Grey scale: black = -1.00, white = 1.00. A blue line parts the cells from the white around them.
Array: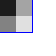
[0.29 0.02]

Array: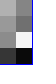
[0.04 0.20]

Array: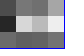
[ 0.30  0.46 -0.25]

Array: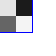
[-0.79 -0.21]

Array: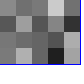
[-0.11  0.04 -0.21  0.38]

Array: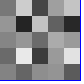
[ 0.54 -0.24 -0.16  0.83  0.03]

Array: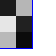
[0.43 0.80]

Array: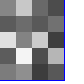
[-0.40 -0.30  0.03 -0.28]
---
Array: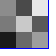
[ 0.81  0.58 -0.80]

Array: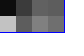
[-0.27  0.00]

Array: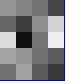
[-0.46  0.12 -0.88  0.28]

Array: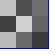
[-0.12  0.63  0.47]

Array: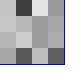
[0.21 0.23 0.61 0.31]

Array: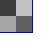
[0.52 0.30]

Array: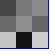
[0.09 0.12 0.53]

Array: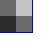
[ 0.54 -0.66]
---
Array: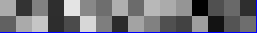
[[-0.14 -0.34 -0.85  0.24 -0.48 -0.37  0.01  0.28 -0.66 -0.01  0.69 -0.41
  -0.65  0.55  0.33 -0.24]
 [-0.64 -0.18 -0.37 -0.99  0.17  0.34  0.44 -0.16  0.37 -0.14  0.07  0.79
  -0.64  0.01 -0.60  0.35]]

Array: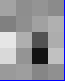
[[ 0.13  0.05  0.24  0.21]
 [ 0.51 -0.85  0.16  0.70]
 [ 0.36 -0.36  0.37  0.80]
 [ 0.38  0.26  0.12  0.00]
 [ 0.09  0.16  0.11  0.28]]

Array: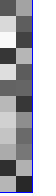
[[-0.69  0.43]
 [ 0.39 -0.63]
 [-0.07  0.34]
 [-0.17  0.54]
 [ 0.11  0.64]
 [-0.57  0.44]
 [-0.21 -0.22]
 [-0.28  0.74]
 [ 0.43 -0.58]
 [-0.48  0.95]
 [-0.26  0.70]
 [ 0.28 -0.32]]

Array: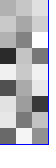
[[ 0.14  0.92 -0.18]
 [ 0.52 -0.05  0.81]
 [-0.55  0.23  0.77]
 [ 0.82  0.33 -0.37]
 [ 0.89  0.58  0.88]
 [-0.07  0.54 -0.67]
 [ 0.99  0.02  0.40]
 [ 0.62  0.31  0.58]
 [ 0.76  0.55  0.39]]

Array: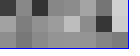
[[-0.03  0.04  0.16  0.17  0.16  0.08 -0.06  0.11]
 [ 0.60 -0.58  0.10  0.48  0.22  0.14 -0.01  0.27]
 [ 0.63 -0.08  0.29  0.10  0.06 -0.60  0.07 -0.52]]

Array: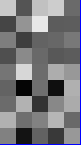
[[ 0.19 -0.55 -0.23 -0.85  0.01]
 [-0.18  0.43  0.02 -0.13  0.39]
 [ 0.34  0.07 -0.60  0.40 -0.16]
 [ 0.38 -0.88 -0.13 -0.96 -0.22]
 [ 0.19  0.36 -0.15  0.69 -0.08]
 [-0.28 -0.31 -0.18  0.08 -0.38]
 [-0.06 -0.19 -0.22 -0.51 -0.01]
 [-0.27 -0.28  0.82  0.16 -0.46]
 [-0.17  0.61  0.51 -0.34  0.58]]
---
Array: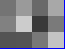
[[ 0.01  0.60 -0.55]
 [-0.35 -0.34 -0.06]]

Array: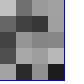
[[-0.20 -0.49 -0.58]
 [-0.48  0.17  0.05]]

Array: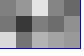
[[-0.08 -0.56 -0.01]
 [ 0.70 -0.10  0.40]]

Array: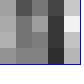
[[ 0.33 -0.09  0.23]
 [ 0.39 -0.09 -0.02]]

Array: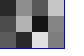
[[-0.41  0.40 -0.85]
 [-0.29 -0.69  0.76]]

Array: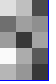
[[-0.13  0.25  0.12]
 [ 0.22 -0.56  0.28]]

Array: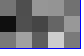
[[-0.88 -0.38 -0.46]
 [-0.05  0.26 -0.27]]

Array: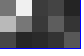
[[ 0.45 -0.07 -0.55]
 [-0.44 -0.70 -0.67]]

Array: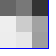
[[0.87 0.60 0.27]
 [0.86 0.80 0.24]]
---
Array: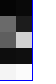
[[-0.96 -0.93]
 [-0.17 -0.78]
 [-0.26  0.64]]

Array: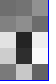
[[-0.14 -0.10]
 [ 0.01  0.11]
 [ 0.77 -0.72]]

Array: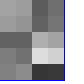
[[ 0.28  0.23]
 [ 0.22  0.16]
 [-0.23 -0.23]]

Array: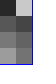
[[-0.69  0.58]
 [-0.32 -0.46]
 [-0.06 -0.22]]

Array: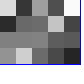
[[ 0.72 -0.58]
 [-0.66 -0.18]
 [ 0.00  0.00]]

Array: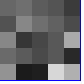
[[-0.19 -0.13]
 [-0.36  0.06]
 [ 0.06 -0.58]]
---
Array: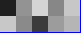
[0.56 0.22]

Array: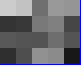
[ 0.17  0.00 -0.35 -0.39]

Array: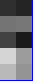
[-0.72 -0.09]

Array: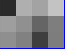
[ 0.53 -0.21  0.01]

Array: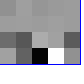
[ 0.22  0.25  0.35 -0.23]

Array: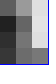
[ 0.75 -0.21 -0.63]

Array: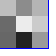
[ 0.41  0.85 -0.19]

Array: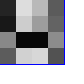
[-0.29  0.23 -0.94 -0.28]
